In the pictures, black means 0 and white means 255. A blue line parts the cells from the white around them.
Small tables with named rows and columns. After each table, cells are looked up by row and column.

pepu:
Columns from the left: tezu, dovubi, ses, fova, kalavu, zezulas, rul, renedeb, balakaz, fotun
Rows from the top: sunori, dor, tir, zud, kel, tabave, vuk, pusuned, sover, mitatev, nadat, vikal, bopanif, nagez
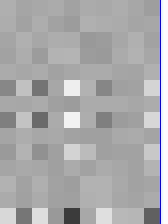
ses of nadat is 167
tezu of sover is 165
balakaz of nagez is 182
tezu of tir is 165
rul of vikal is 178
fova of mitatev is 159
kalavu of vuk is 156
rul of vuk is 171
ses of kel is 171
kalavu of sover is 163
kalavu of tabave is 238
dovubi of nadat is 169
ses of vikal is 175
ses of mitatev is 145
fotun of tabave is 212
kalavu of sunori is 162
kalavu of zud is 180

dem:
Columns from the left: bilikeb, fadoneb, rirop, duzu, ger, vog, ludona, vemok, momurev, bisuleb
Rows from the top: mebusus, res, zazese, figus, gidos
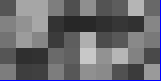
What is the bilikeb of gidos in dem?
125
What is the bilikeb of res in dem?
130
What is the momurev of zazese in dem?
137
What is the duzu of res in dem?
51
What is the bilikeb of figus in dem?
85
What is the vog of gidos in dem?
144
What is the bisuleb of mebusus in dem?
104
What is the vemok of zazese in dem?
88
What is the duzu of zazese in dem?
59
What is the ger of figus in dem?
97
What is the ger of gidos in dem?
87
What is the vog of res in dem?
40
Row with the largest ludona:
figus

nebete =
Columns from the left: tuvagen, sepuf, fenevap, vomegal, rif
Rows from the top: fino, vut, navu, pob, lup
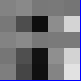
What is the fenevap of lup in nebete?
16
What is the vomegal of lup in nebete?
132
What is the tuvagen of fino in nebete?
131
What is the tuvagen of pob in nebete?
118
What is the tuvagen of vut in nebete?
120
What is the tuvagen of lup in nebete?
126
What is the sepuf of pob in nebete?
79
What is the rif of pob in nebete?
211
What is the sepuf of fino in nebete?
137
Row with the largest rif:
lup

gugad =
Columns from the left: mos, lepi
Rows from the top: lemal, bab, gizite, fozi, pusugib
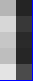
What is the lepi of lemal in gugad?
36
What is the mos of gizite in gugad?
198
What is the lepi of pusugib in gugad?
75
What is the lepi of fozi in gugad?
38
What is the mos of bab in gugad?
215
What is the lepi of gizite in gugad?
42
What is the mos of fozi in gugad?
190
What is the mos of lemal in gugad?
181
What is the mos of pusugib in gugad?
228
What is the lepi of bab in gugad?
56

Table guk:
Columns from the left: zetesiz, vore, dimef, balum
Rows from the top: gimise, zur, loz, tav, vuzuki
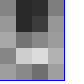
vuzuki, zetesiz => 158
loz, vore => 116
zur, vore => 41
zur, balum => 151
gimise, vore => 41
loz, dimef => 136
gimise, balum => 126
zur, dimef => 60
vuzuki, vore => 137
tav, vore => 206
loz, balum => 156
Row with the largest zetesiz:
loz

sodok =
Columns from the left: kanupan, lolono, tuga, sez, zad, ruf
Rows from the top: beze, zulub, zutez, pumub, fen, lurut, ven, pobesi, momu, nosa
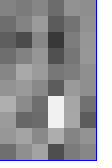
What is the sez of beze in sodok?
108
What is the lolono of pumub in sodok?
130
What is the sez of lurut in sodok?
92
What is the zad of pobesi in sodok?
167
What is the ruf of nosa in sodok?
135
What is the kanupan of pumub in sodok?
110
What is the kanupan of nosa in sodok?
111
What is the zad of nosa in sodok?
123
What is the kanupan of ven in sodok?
175
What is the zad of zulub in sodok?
115
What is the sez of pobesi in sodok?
241
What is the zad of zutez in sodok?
125
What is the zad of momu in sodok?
132
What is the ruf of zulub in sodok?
145
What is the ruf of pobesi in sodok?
92
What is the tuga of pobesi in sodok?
107
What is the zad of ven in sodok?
166
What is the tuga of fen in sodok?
155
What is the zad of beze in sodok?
146
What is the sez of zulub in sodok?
91

